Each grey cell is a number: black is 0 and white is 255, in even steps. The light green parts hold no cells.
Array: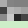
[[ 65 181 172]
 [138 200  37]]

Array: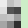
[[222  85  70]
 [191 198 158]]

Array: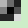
[[128   4  82]
 [ 38  39 218]]

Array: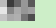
[[229 133 169]
 [196 169 175]]

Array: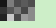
[[ 52  86 121]
 [ 35 200  71]]

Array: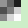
[[ 79 123 211]
 [137 215 252]]

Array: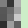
[[ 87 105 160]
 [ 85 113 202]]

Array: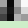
[[ 90  20 135]
 [ 65  11 177]]
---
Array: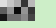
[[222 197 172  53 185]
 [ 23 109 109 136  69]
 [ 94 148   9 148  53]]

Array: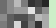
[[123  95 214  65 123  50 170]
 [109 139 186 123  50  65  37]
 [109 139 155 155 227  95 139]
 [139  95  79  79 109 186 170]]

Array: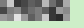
[[154 138 226 154  95 124 200  55  43 154]
 [ 71 124 138  83 109 124  95  55 154 138]
 [124 200  55  71  95  83 184 109  71 170]]

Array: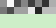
[[119  76 160 160 233  36 188 188]
 [146 248  76 133  62 133  49 174]]

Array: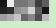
[[158 173 198 105 134  77 185]
 [ 34  46 146 158 211  93  21]
 [ 21 237 118 118 134  62  93]]

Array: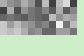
[[201 188 201 173 133 146 103 103 158 158 117]
 [201 158 188 158 146 117 133  91 242 117 188]
 [173 146 133 173 146  79 188  65 188 217  65]
 [103 117 103  91 117 103  91 188 146 173 158]
 [ 65 173  79 146 117 103 133  91 173  91 133]]

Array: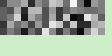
[[ 97 125 212  26 169 125  81 169  54 198  11  26 228 183  97]
 [ 97  81 169  42 183 183  81 153  54  97 139 125 110 110 125]
 [ 69 139 139 169  42 139 110 198 183 110 244 110  11 153 125]
 [ 54 169 110 139  69 153  81 228 198  69 198  42  42 169 183]
 [ 69 125  97  26 110  69 228 139  54 125  69  11 139 212 153]]
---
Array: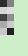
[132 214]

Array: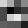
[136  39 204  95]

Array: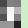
[126 245  82]

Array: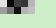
[184 180]

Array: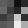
[40 38 78 88]

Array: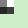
[254  38]
